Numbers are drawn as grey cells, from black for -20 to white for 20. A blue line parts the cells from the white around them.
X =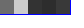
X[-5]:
-3
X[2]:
-12
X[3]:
-13

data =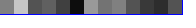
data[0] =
0
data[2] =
-7
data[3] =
-5

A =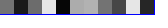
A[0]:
-2
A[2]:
-3
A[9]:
16

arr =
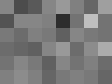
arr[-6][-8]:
1
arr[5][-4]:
-1
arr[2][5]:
1
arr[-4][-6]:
0
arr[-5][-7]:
1
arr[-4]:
[-1, -3, 0, -1, -5, 1, -1, -2]
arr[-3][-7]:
-4
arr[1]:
[-7, 1, 1, 0, -13, -2, 10, -2]
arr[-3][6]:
2
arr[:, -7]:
[-8, 1, -3, -4, 1, 2]
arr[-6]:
[1, -8, -6, 1, 4, 0, -4, 5]
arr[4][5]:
-2

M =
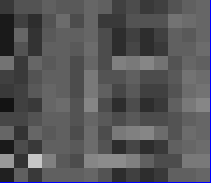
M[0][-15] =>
-11
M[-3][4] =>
-5
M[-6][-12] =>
-4
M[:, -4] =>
[-10, -7, -10, -11, -2, -8, -10, -11, -8, -3, -11, -8, -11]
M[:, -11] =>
[-6, -3, -5, -5, -5, -5, -5, -3, -5, -5, -5, -6, -5]
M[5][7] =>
-7
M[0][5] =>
-6
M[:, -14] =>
[-7, -10, -4, -7, -11, -11, -10, -10, -9, -12, -8, -12, -5]
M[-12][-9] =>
-4
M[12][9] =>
-10
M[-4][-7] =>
-1
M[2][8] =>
-13
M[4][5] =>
-8
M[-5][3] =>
-5
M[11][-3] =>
-8
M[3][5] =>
-6
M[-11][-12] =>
-6
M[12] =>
[-15, -5, -11, -5, -5, -5, -4, -7, -13, -10, -13, -11, -5, -5, -4]
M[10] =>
[-16, -8, -11, -5, -5, -6, -3, -7, -13, -9, -13, -11, -5, -4, -3]
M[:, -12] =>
[-5, -7, -6, -5, -6, -5, -4, -4, -5, -6, -5, 0, -5]
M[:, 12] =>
[-7, -2, -5, -5, -7, -6, -7, -5, -7, -7, -5, -8, -5]
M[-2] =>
[4, -12, 11, 0, -6, -8, 1, 2, 2, 0, -5, -8, -8, -1, -1]
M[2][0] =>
-16
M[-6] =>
[-17, -10, -11, -4, -3, -7, 1, -8, -13, -8, -13, -11, -5, -1, 1]
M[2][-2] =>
-6
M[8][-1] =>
-4
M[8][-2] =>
-5
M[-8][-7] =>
-7
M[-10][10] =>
-13

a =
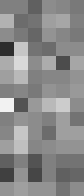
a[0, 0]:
0
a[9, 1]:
11
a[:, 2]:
[-5, -2, -4, -2, 2, 0, -1, 4, 2, 2, 1, -7, -9, 3]
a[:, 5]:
[-1, 0, -1, 2, 6, 3, 4, 2, -2, 5, 3, -2, -4, 2]
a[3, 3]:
-3
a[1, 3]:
5
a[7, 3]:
9
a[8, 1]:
3
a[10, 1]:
10
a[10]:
[5, 10, 1, 2, 3, 3]
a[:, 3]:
[2, 5, 3, -3, 7, 1, 3, 9, 0, -3, 2, 0, 0, 3]
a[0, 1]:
0
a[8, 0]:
0
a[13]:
[3, 5, 3, 3, -2, 2]
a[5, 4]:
1
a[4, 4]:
-8

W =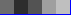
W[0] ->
-3
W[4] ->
10
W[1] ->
-13

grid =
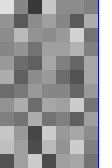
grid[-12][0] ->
15
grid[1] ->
[3, -6, 2, 5, 1, -6, 7]
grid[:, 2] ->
[-11, 2, 3, -2, -5, 2, 4, -3, 7, -9, -8, 12]
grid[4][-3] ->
0
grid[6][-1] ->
4
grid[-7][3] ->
4
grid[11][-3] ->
5
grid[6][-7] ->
-3
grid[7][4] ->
5
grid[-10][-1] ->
-2
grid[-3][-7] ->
11
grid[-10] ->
[2, 9, 3, 2, 4, 13, -2]
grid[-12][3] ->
11
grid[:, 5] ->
[2, -6, 13, 8, -4, -7, -4, 12, -5, 6, 12, 6]
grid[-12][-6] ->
1
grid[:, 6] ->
[0, 7, -2, 0, 6, 6, 4, -2, 5, 2, 0, -2]
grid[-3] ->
[11, 4, -9, 12, 4, 6, 2]
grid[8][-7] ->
0
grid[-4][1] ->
-2

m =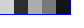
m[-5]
13
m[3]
-1
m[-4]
-13

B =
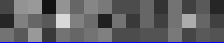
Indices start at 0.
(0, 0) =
-9
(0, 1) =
3
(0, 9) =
-8
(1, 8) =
-2
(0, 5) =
-4
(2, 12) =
-1
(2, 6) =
-2
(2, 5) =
-4
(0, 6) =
1
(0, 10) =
-4
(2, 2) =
4
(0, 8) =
-8
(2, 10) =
-7

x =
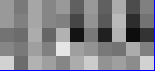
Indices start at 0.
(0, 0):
4
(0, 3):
1
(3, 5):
5
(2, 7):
-15
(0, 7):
-5
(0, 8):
7
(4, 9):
2
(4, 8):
5
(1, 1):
0
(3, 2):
5
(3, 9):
7
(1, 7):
-6
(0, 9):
-8
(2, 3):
-4
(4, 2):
8
